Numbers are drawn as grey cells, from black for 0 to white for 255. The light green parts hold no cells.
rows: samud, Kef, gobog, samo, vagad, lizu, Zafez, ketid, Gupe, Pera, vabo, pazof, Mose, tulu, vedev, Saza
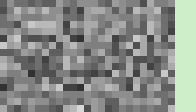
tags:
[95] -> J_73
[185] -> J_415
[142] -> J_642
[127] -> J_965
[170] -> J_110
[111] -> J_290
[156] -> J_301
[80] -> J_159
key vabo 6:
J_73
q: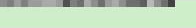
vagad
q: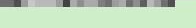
samo

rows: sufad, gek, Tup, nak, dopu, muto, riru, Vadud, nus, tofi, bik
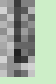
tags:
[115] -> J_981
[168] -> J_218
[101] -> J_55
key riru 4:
J_55
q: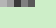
muto

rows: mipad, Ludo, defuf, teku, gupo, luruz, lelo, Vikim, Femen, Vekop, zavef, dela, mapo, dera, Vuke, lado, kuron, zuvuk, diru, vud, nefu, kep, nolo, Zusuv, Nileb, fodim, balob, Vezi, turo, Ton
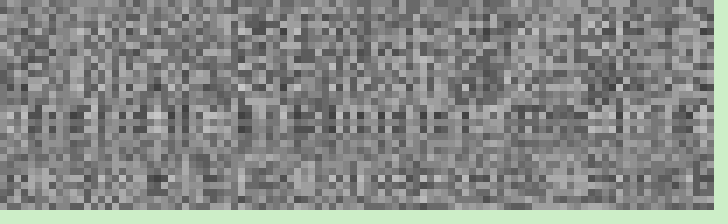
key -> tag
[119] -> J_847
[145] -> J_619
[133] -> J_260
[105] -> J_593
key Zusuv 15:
J_260
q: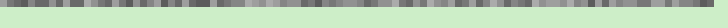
nolo
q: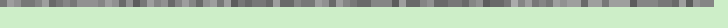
mipad
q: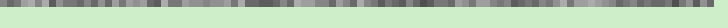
balob
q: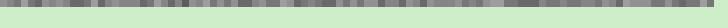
zuvuk
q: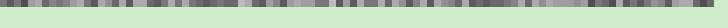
Vekop

